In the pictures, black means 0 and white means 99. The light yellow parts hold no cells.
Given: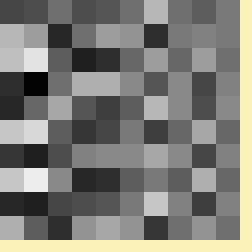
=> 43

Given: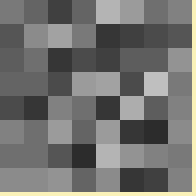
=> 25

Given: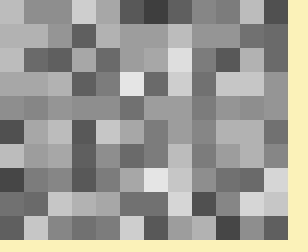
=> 55

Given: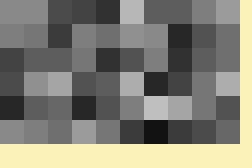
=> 29

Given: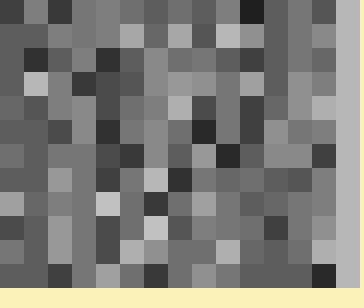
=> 22

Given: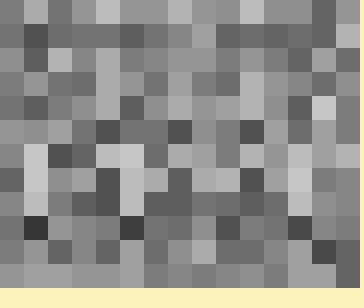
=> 45
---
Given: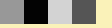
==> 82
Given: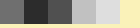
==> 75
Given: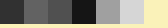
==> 62
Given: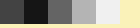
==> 70
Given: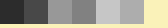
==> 77
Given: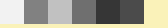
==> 21
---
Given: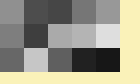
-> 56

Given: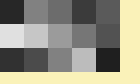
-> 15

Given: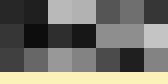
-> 15

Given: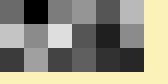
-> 41

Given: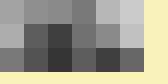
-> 63

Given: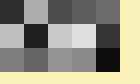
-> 18

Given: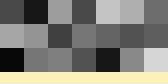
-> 28

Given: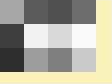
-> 65
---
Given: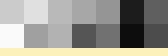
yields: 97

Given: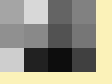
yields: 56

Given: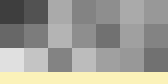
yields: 40

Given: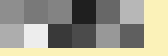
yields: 67

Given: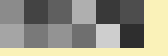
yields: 64

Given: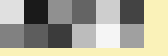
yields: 50

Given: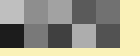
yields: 11

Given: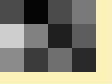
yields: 80

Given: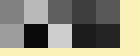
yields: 61
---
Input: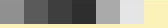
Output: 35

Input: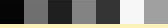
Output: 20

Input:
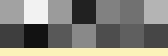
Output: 24

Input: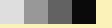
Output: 59

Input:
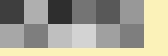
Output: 34

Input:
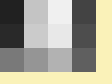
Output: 26

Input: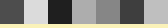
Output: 30

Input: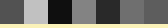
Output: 32

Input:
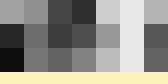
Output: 18
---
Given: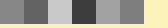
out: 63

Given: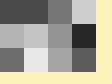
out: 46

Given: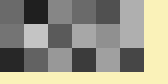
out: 31

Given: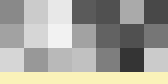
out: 66

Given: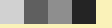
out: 55

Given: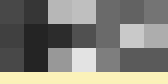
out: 38

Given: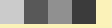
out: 56

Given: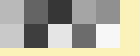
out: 64
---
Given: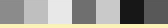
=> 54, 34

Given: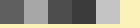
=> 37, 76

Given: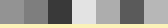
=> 57, 71

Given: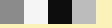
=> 54, 73

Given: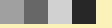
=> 62, 15

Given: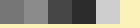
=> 46, 80

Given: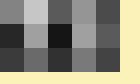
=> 51, 26
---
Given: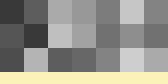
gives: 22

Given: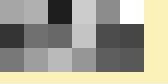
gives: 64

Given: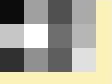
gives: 5

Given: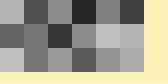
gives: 70

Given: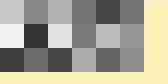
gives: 77

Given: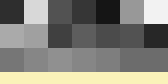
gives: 18

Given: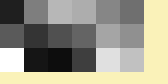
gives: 12
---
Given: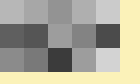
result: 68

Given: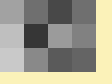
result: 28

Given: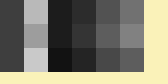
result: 32

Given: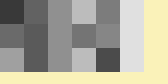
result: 48

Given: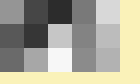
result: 47

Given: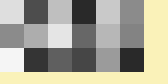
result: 78

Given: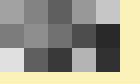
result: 59

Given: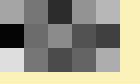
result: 57

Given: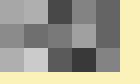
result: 51

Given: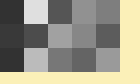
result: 56
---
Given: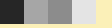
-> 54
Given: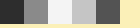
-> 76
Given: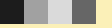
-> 85
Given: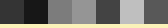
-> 74
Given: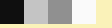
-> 56
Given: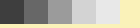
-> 82
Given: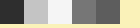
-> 46
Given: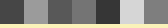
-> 83
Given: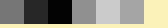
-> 79
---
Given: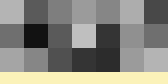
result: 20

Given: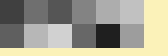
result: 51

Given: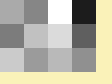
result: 75

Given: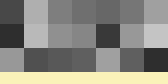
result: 22

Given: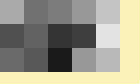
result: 20

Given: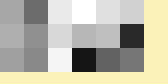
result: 71

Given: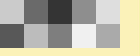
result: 20

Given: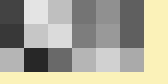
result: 48

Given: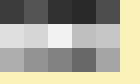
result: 94
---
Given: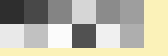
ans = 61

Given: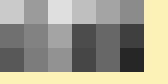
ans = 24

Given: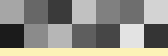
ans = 82

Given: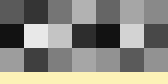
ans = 28

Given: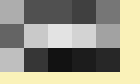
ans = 63

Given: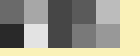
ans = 73

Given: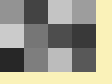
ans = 22
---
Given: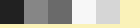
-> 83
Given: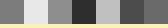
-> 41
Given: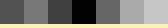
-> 77
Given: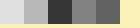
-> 38
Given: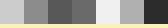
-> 17
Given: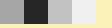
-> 93
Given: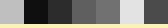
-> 29
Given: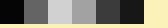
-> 9
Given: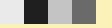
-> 41
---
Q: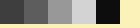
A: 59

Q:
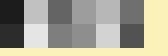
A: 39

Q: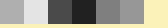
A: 29

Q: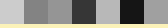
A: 58

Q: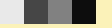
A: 50

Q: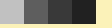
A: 22
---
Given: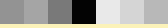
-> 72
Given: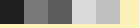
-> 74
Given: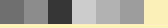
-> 61
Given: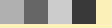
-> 22
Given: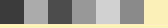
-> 53
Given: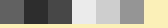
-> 58
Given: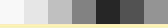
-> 57
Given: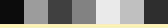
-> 18
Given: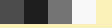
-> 96
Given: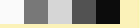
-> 5
